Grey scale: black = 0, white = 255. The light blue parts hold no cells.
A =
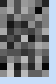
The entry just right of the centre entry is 22
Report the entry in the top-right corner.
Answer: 35
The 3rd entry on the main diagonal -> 141
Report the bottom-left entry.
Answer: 141
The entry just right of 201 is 51
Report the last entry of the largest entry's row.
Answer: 141
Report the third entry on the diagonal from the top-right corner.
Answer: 109
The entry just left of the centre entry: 51
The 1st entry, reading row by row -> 35
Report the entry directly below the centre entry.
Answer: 81
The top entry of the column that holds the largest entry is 153
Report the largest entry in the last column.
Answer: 169
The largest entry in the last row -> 201
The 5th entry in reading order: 141
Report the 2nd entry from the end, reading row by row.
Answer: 97
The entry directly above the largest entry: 185

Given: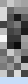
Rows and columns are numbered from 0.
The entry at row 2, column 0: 218
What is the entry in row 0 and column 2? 174
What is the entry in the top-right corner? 162
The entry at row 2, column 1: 81
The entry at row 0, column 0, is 162
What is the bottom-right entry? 67
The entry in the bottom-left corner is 202
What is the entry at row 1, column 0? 218
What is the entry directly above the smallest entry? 54
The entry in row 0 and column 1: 202
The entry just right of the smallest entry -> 150

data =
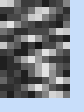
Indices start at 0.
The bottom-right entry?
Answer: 115
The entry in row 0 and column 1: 199
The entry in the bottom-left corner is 72
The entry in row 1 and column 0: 59
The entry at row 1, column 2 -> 88
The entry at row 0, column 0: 212
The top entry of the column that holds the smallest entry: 72
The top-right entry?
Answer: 131
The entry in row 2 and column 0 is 31
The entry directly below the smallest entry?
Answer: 143
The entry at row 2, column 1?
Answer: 72
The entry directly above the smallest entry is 158
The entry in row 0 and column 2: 115
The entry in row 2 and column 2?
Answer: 72
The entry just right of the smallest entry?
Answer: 72

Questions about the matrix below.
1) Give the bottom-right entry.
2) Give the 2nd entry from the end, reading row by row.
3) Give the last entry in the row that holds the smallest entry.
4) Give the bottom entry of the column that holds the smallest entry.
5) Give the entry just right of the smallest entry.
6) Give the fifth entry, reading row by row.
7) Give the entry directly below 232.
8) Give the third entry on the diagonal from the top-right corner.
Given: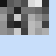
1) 173
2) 158
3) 48
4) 145
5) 89
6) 217
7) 104
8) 173

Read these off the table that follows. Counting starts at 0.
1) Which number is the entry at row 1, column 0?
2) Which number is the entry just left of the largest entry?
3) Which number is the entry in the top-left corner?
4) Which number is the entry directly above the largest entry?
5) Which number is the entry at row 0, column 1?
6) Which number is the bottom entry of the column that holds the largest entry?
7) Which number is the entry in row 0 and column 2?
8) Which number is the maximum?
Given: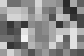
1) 168
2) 95
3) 212
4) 225
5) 111
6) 127
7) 111
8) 241

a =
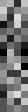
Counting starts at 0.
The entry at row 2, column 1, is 45
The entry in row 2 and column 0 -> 166
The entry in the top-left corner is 166
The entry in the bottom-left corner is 84
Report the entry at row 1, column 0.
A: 207
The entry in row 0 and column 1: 181
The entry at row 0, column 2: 45
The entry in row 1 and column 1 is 84
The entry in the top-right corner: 195
